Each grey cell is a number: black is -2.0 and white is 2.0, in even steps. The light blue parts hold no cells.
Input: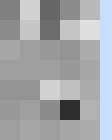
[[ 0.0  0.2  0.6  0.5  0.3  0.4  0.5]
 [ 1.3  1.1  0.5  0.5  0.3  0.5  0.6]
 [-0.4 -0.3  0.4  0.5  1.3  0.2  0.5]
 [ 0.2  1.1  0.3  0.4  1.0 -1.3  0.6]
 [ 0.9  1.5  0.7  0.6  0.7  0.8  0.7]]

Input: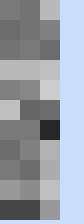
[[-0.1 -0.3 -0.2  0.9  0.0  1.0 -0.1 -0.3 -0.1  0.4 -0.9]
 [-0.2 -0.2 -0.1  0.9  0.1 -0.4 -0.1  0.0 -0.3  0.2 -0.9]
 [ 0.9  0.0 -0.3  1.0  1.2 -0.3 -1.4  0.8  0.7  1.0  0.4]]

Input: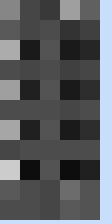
[[ 0.1 -0.6  0.7 -0.8  0.5 -0.8  0.6 -0.9  1.2 -0.6 -0.8]
 [-0.9 -0.9 -1.6 -0.9 -1.5 -0.8 -1.5 -0.8 -1.8 -0.8 -0.8]
 [-1.1 -0.8 -0.7 -0.8 -0.7 -0.8 -0.7 -0.8 -0.7 -0.9 -0.9]
 [ 0.5 -1.2 -1.6 -1.0 -1.6 -0.9 -1.6 -0.8 -1.8 -0.3 -0.6]
 [-0.5 -1.0 -1.4 -0.9 -1.3 -0.8 -1.3 -0.8 -1.5 -0.7 -0.7]]

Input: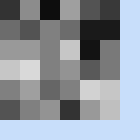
[[-1.2 -0.3  0.4  1.1  0.0 -0.7]
 [ 0.2 -0.7  0.4  1.4  0.5  0.0]
 [-1.8  0.0  0.0  0.0 -0.4  0.3]
 [ 0.5 -0.3  1.1  0.3  0.0 -1.2]
 [-0.7 -1.6 -1.7 -0.6  1.3  0.4]
 [-1.1 -1.6 -0.1 -0.1  1.1  1.0]]

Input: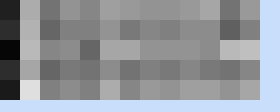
[[-1.5 -1.3 -1.9 -1.3 -1.6]
 [ 0.7  0.8  0.9  0.6  1.5]
 [-0.2 -0.4  0.1 -0.4  0.0]
 [ 0.3  0.0  0.2 -0.1  0.2]
 [ 0.1  0.0 -0.4 -0.2  0.0]
 [ 0.5  0.3  0.6  0.2  0.7]
 [ 0.4 -0.1  0.6 -0.2  0.1]
 [ 0.3  0.1  0.3  0.0  0.4]
 [ 0.3  0.0  0.3 -0.1  0.3]
 [ 0.4  0.2  0.3  0.1  0.5]
 [ 0.6  0.2  0.2 -0.1  0.5]
 [-0.2 -0.5  0.9 -0.2  0.3]
 [ 0.4  0.0  1.0  0.1  0.6]]

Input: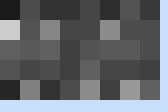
[[-1.6  1.2 -0.5 -0.7 -1.4]
 [-0.8 -0.7 -0.6 -0.9  0.0]
 [-1.2  0.1 -0.5 -0.8 -1.2]
 [-1.2 -0.9 -1.0 -1.0 -0.8]
 [-0.9 -0.9 -0.7 -0.5  0.2]
 [-1.3  0.2 -0.6 -0.9 -1.0]
 [-0.7 -0.8 -0.6 -0.9  0.4]
 [-1.1 -0.8 -0.8 -1.0 -0.5]]
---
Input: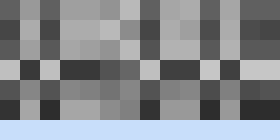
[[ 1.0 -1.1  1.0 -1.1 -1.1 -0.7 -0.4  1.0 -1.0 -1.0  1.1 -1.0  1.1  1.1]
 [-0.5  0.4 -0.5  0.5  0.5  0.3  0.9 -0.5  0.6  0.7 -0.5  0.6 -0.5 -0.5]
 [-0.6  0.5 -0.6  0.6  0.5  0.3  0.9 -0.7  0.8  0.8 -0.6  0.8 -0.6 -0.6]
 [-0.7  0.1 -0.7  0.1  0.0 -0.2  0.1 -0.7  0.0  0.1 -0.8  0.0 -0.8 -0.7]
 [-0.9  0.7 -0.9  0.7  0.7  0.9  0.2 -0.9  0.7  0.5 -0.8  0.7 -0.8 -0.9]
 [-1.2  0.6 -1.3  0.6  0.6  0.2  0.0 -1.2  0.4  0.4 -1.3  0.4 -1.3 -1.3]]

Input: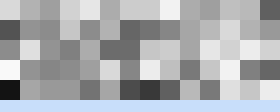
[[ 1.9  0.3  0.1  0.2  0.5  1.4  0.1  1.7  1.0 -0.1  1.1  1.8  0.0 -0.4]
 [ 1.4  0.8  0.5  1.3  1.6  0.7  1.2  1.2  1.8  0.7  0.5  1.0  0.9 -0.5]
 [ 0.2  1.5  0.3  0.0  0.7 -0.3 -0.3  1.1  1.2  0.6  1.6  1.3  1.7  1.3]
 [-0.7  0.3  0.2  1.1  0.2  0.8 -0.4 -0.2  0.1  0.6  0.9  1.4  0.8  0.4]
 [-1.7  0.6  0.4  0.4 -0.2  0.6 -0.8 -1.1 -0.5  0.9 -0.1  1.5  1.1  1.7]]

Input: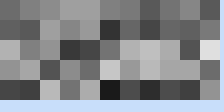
[[ 0.8  0.0  0.3 -1.1 -0.9 -0.2  0.8  1.0  0.7 -0.7  1.5]
 [ 0.3  0.6 -0.7  0.2 -0.3  1.1  0.4  0.9  0.6  0.6 -0.3]
 [-0.3  0.0  0.2  0.5  0.5  0.0 -0.1 -0.6 -0.2  0.1 -0.6]
 [-0.5 -0.6  0.5  0.1  0.4 -1.2 -0.4 -0.9 -0.4 -0.5 -0.1]
 [-0.9 -1.0  0.9 -0.2  0.7 -1.6 -0.8 -1.3 -0.8 -1.0  0.3]]

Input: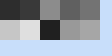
[[ 1.1  1.5 -1.5  0.4  0.6]
 [-1.3 -1.1  0.2 -0.5 -0.2]]

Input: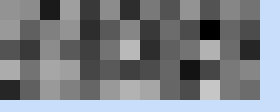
[[ 0.7 -0.2  0.6  0.5 -0.9 -0.6 -1.0 -0.8 -0.4 -1.7 -0.9 -0.1  0.1]
 [ 0.4 -0.5  0.0  0.3 -1.3 -0.6  0.1 -1.1 -0.3 -0.8 -2.0 -0.4 -0.8]
 [ 0.3  0.2 -1.6  0.5 -1.1  0.2 -1.3 -0.1 -0.7  0.3 -0.7  0.1 -0.2]
 [-0.7 -1.1  0.2 -0.6 -1.0 -0.2  0.9 -1.3 -0.5 -0.2  0.8 -0.3 -1.4]
 [-1.4 -0.5  0.4  0.0 -0.4  0.4  0.8  0.6 -0.4 -0.8  1.1 -0.1 -0.3]]

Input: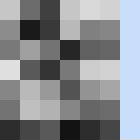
[[ 1.5 -0.6 -1.2 -0.1  1.2  1.3]
 [ 1.1 -0.3 -1.0  1.1  1.4  1.3]
 [ 0.2 -1.6 -1.1  0.9  0.0  0.1]
 [ 0.1  0.9  0.4 -0.7  0.3  0.6]
 [-0.1  0.5 -0.2 -1.4 -0.5 -0.4]
 [-0.2  1.0  0.8  0.1 -0.4 -0.3]
 [-1.3 -0.9 -0.6 -1.7 -1.3 -0.9]]

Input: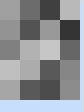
[[ 1.0  0.7 -0.6  0.1]
 [ 0.6 -0.6 -0.8  0.2]
 [ 0.5 -0.3 -1.0  0.9]
 [ 0.3 -0.7  0.4 -1.2]
 [ 0.0  0.8  1.1 -0.4]]

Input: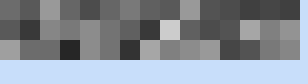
[[ 0.5 -0.3 -0.3 -1.4  0.2 -0.2 -1.2  0.6  0.0  0.2  0.4 -0.9 -0.7 -0.1
   0.1]
 [-0.3 -0.6  0.4 -0.4 -0.8 -0.4 -0.1 -0.5 -0.6  0.4 -0.7 -0.8 -1.0 -0.9
  -1.0]
 [-0.6 -1.1  0.1 -0.1  0.2 -0.2 -0.5 -1.1  1.2 -0.5 -0.8 -0.7  0.6  0.0
   0.3]]
